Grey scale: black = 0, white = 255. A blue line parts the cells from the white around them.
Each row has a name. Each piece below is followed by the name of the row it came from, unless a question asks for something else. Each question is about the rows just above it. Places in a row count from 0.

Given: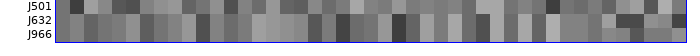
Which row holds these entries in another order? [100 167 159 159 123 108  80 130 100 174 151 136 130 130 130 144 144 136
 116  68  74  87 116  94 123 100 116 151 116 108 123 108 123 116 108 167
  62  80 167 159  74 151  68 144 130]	J632
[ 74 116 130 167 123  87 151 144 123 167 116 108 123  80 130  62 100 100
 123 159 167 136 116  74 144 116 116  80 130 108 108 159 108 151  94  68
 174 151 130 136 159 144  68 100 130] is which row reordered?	J632
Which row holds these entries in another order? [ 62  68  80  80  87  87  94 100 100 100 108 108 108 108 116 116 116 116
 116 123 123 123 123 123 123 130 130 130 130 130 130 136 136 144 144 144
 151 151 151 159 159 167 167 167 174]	J966
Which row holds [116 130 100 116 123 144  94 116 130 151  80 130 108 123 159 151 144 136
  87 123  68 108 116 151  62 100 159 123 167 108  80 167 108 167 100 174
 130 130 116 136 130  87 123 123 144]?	J966

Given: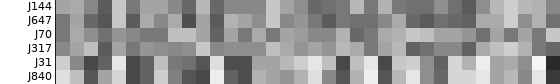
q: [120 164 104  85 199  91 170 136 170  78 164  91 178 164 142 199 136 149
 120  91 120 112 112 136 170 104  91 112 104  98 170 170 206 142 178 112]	J647
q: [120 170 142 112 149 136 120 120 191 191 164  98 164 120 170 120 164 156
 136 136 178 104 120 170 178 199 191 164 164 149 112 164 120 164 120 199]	J70
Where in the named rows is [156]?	J70, 17
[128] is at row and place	J840, 8
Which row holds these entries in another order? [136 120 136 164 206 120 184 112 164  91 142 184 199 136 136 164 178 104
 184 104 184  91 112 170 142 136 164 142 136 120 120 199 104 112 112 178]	J144
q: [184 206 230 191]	J31

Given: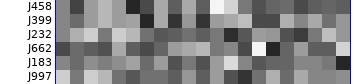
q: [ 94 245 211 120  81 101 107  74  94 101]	J458
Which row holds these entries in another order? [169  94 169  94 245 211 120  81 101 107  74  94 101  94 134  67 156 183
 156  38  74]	J458
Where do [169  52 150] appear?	J399
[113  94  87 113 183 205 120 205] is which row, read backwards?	J232
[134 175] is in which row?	J232
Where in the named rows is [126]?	J183, 3

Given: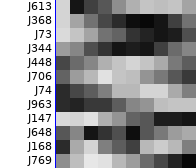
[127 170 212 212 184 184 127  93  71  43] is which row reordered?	J74
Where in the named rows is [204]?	J168, 7
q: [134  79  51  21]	J344

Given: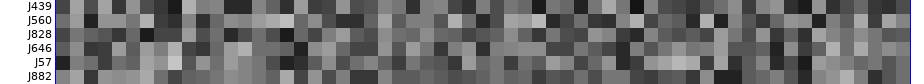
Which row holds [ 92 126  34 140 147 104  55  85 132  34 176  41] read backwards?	J560
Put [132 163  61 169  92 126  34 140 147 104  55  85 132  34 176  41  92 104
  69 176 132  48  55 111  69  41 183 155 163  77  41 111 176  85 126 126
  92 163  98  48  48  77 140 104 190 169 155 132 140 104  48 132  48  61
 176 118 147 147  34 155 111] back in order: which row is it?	J560

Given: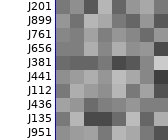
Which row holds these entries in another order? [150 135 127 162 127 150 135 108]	J761
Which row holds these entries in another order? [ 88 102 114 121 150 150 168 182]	J899
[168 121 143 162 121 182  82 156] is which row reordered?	J951
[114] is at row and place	J899, 1

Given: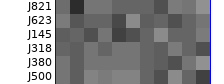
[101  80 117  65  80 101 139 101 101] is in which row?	J145
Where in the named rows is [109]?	J821, 0
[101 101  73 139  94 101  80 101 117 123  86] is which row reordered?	J623
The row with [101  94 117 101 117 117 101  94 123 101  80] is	J318
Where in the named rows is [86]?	J623, 1

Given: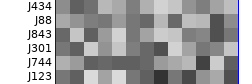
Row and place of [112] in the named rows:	J434, 2
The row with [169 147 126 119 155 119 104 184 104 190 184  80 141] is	J88
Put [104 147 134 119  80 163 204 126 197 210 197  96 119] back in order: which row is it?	J301

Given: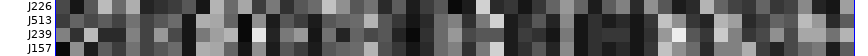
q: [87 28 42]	J226
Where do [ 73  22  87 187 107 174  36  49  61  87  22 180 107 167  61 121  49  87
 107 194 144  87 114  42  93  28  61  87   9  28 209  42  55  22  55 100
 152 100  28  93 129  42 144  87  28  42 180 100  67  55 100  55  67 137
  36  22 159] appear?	J226
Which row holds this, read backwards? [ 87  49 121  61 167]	J226
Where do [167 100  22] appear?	J157
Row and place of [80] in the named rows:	J157, 23
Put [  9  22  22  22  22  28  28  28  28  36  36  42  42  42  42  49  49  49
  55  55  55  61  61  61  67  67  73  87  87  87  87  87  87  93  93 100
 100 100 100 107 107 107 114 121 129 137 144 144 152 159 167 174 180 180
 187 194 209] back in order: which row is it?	J513

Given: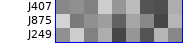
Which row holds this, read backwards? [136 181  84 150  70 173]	J249
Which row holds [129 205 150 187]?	J407
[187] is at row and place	J407, 5
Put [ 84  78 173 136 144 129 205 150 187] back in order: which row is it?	J407
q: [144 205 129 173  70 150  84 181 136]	J249
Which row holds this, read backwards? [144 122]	J875

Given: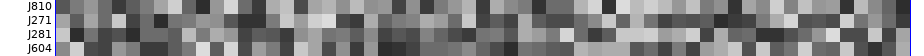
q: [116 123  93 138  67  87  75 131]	J281
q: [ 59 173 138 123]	J810
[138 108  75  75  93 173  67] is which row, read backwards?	J271
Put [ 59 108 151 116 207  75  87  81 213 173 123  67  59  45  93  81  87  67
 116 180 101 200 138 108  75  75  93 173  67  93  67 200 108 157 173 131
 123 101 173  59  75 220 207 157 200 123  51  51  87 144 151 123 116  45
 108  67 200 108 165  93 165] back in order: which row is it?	J271
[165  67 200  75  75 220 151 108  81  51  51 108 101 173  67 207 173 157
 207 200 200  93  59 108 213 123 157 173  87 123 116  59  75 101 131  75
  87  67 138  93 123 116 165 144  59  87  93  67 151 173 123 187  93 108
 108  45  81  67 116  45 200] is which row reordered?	J281

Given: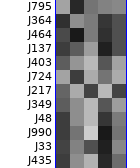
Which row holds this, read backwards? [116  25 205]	J990
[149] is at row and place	J403, 1
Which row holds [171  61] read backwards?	J724
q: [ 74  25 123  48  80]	J464
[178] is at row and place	J435, 2
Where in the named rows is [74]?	J464, 0

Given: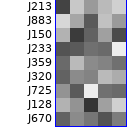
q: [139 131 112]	J359
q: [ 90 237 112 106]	J725

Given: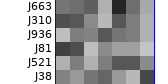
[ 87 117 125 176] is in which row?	J936
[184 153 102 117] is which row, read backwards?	J38
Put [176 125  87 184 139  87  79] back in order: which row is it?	J310
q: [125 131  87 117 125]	J936
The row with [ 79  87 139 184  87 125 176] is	J310
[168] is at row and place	J663, 6
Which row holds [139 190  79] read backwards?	J81

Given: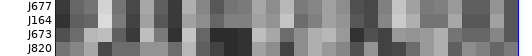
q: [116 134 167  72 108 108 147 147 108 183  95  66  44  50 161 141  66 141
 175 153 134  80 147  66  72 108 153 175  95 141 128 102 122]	J820
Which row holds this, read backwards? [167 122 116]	J677

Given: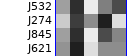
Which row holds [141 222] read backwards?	J621
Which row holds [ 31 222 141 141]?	J621
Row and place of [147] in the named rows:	J621, 0
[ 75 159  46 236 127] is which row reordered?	J532
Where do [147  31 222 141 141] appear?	J621

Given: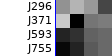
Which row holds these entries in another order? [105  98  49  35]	J593
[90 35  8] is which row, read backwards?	J755
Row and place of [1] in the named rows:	J371, 1

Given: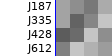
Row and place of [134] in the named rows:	J335, 2
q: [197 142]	J428

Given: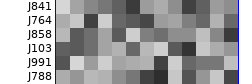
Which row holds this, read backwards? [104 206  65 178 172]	J991
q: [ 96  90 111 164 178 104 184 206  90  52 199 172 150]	J103
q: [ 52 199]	J103
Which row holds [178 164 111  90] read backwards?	J103
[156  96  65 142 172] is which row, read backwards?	J841

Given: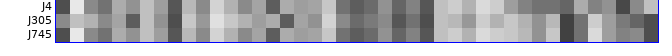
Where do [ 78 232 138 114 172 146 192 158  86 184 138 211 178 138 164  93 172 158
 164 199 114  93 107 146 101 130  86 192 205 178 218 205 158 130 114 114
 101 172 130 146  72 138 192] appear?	J4

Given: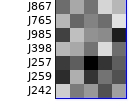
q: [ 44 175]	J259
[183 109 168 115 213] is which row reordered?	J867
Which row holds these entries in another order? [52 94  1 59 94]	J257

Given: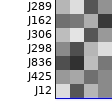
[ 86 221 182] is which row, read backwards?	J289
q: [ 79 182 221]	J298
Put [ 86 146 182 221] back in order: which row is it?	J289
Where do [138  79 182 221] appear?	J298
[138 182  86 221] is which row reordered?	J12
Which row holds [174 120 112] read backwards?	J162

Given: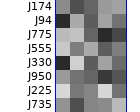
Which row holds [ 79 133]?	J735
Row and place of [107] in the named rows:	J330, 4

